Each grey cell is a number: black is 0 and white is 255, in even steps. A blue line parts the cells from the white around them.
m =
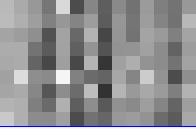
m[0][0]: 185
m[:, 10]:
[155, 157, 164, 161, 147, 204, 168, 158, 147]
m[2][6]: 179
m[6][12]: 127
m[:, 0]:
[185, 187, 164, 172, 169, 161, 165, 179, 201]
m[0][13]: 152
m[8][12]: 91
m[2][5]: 104
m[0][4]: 217
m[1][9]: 117
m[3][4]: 162
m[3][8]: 147
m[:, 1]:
[170, 175, 157, 172, 171, 220, 170, 175, 175]
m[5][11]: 147
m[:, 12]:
[115, 114, 128, 99, 115, 76, 127, 100, 91]
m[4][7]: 53
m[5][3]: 138
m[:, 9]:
[114, 117, 115, 148, 174, 133, 153, 138, 156]
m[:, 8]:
[138, 150, 149, 147, 160, 167, 180, 145, 152]
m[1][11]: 132
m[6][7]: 50
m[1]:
[187, 175, 158, 129, 151, 132, 157, 92, 150, 117, 157, 132, 114, 184]
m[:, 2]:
[152, 158, 143, 115, 100, 142, 135, 127, 140]
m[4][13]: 163
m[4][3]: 72
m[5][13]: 143

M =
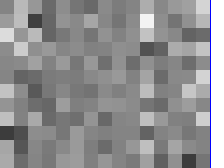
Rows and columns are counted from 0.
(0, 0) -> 132
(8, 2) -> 169
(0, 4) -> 141
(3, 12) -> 172
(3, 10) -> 82
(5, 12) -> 137
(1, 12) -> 116
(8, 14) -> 206
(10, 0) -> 166
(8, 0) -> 191
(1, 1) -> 189
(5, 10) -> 164
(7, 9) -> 139
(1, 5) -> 137
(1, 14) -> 183
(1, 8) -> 117
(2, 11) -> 147
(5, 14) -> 211
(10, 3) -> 122
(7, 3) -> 103
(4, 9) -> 109
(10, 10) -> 191
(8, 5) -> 111
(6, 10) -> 188
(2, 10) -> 194
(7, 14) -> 135
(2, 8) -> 130
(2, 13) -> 99
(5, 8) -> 153
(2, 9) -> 144
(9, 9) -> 132
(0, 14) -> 212
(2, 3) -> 101
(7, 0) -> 148
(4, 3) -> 130
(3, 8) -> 143
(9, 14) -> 130
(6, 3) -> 120
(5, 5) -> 124

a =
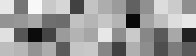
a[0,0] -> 231
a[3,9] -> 176
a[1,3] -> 111
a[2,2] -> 11
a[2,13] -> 33
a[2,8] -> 142
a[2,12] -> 168
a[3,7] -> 134
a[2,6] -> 166
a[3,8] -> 64
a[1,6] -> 181
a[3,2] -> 147
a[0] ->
[231, 117, 248, 201, 214, 65, 195, 173, 155, 97, 144, 220, 203, 142]
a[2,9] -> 202
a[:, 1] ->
[117, 151, 86, 182]
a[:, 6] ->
[195, 181, 166, 200]
